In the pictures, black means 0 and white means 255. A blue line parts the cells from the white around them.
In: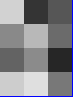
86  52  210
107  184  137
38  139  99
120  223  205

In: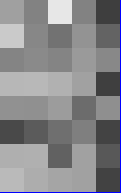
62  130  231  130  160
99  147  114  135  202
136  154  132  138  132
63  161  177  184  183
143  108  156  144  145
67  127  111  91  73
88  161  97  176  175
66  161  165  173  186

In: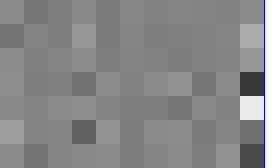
139  130  132  133  129  135  122  136  126  117  139
172  133  129  128  127  134  123  151  126  132  115
152  132  130  124  130  131  127  140  133  128  141
57  138  117  144  137  129  140  114  128  126  142
234  130  136  118  126  127  132  142  137  132  136
113  133  123  140  137  125  147  96  134  131  158
74  144  127  138  133  124  137  136  133  115  138

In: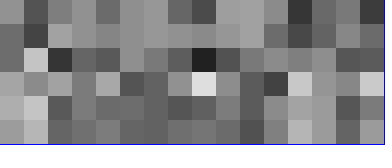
60  121  105  54  139  161  158  75  102  151  143  107  145  126  83  146
107  135  99  72  108  161  150  138  145  151  143  133  145  162  68  109
91  86  142  127  139  121  82  33  93  121  143  89  101  53  196  109
202  135  149  200  66  91  141  222  145  98  84  168  123  162  139  165
123  86  155  163  139  91  124  96  85  98  109  107  123  89  196  174
155  100  155  181  128  81  107  117  111  98  101  124  112  101  182  156

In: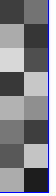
115  62
54  171
79  216
199  56
143  178
62  119
196  88
29  172

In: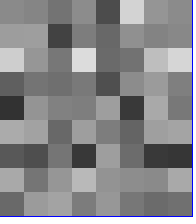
139  149  211  76  140  115  133  138
136  131  144  104  125  66  158  157
214  190  114  106  220  119  150  206
127  155  140  79  121  111  116  95
120  169  57  158  126  129  148  50
164  159  100  125  158  104  162  171
54  57  108  158  56  117  78  88
169  138  141  147  185  150  117  169
112  107  119  151  124  163  155  105

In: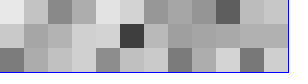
199  188  94  149  166  151  211  227  173  137  195  232
177  177  169  165  159  185  62  211  208  179  166  201
207  120  212  173  123  202  192  141  208  193  172  124

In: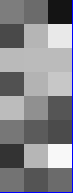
20  107  125
233  181  73
187  187  186
199  179  81
85  144  188
75  91  119
248  182  51
107  84  115

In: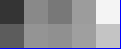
244  156  120  137  52
196  159  144  148  92
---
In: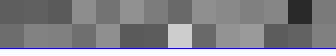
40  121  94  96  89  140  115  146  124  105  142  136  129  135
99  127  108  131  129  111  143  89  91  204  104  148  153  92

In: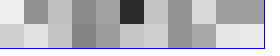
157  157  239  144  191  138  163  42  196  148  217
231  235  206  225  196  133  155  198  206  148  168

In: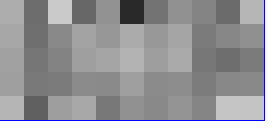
107  182  173  109  202  103  146  41  115  145  132
135  144  167  111  137  163  151  171  152  165  123
110  123  161  118  131  159  165  179  158  170  119
136  137  159  121  123  139  138  159  139  141  124
197  196  181  96  158  168  120  145  137  148  133

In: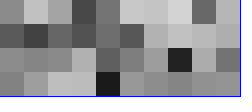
104  182  139  193  164  72  116  200  196  211
185  174  90  66  102  82  110  87  178  193
172  115  140  133  138  177  95  126  157  34
145  148  130  158  190  188  26  152  141  133

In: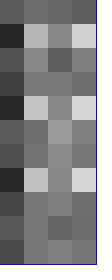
105  94  91  107
135  208  37  183
95  126  80  135
120  109  64  121
136  214  40  194
153  127  89  110
139  118  79  114
136  213  40  192
125  111  68  119
102  106  88  118
129  116  73  118

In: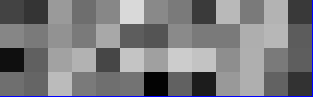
179  57  67  52  154  110  135  217  137  122  58  185  122
183  92  134  122  146  122  168  93  84  138  122  122  174
122  94  15  96  162  178  70  196  160  204  195  142  175
98  50  111  101  187  122  111  115  3  97  28  153  175

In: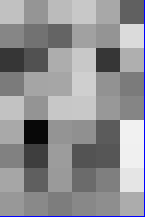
168  96  193  149  187  200
148  219  134  114  100  161
54  175  54  81  173  200
146  123  123  165  166  207
152  133  194  148  199  200
91  241  169  8  148  144
86  240  129  62  156  83
127  229  166  95  154  107
142  172  152  137  125  136

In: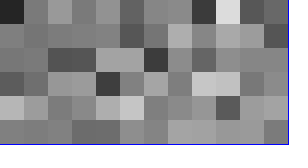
87  104  37  122  153  122  146  98  134  138  59  220
156  85  127  117  124  127  130  86  117  174  134  169
134  134  119  122  83  85  163  163  60  140  101  142
120  139  92  111  151  155  62  129  165  126  198  193
156  163  182  156  124  137  174  197  127  138  150  90
154  123  128  125  129  108  109  142  132  164  162  152

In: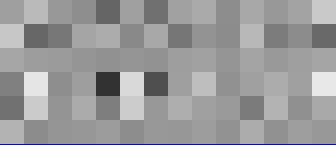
163  201  159  186  152  142  101  160  112  161  170  141  168  152
140  105  199  103  119  165  172  137  168  118  147  140  184  124
159  165  166  157  155  149  145  149  146  158  161  149  164  153
160  232  128  229  142  158  50  217  79  159  190  145  160  172
144  169  113  203  148  171  126  204  152  174  160  154  123  179
158  152  179  140  149  151  156  141  152  151  157  146  172  145
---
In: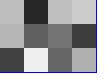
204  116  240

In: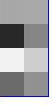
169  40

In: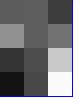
60  93  52

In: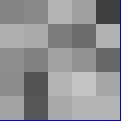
63  108  162  83  163

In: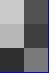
82  183

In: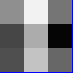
117  172  79
